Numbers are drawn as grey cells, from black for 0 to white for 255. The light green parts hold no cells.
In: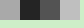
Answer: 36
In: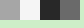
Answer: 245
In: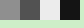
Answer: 82
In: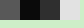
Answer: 10
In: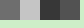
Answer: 197
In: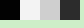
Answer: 243
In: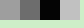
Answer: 109
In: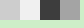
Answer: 240
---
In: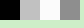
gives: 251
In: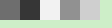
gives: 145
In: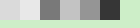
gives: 149
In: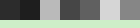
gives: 214
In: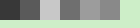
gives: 156
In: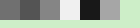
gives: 24
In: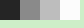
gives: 189
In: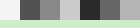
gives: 102
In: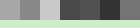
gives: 51
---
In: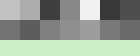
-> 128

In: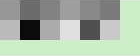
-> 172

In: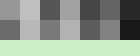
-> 121

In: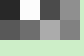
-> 171

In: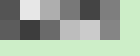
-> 106

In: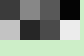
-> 74
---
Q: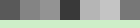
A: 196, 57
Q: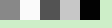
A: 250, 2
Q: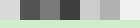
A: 241, 63
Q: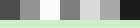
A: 252, 27
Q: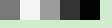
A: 245, 2
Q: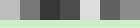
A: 221, 54
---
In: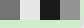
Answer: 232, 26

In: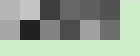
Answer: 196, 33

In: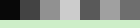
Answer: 204, 8

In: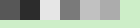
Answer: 230, 44

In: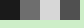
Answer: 215, 26

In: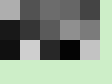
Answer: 207, 4

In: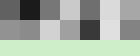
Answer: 224, 27

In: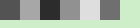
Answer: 222, 44

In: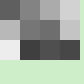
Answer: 237, 63
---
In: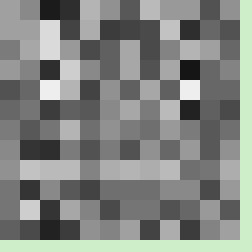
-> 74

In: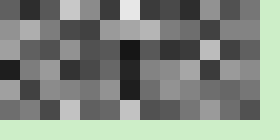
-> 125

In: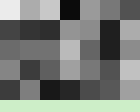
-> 126

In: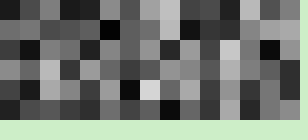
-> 75

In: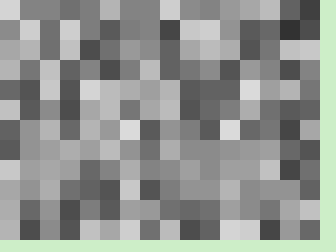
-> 77

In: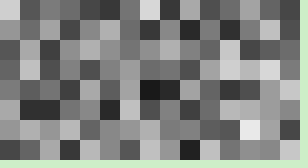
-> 100
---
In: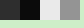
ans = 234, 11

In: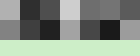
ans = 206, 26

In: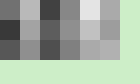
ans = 228, 57

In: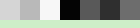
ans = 247, 4

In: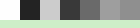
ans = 254, 35

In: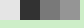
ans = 229, 50

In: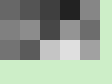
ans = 223, 34
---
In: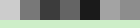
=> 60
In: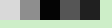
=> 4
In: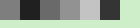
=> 106
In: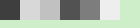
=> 193
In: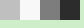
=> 125
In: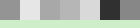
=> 168
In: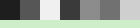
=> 240
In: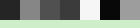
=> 80
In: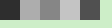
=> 134
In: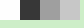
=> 159
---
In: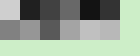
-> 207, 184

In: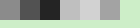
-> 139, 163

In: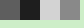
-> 94, 137

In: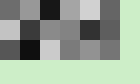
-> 109, 117

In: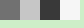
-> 113, 246

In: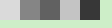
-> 218, 55

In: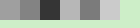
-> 159, 203
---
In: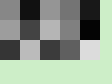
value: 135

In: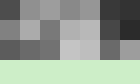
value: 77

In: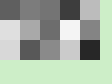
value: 95

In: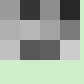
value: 155

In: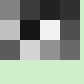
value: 130

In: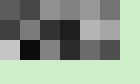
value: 92

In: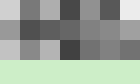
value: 208

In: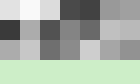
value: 226

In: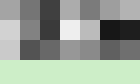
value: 164

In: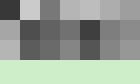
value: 56
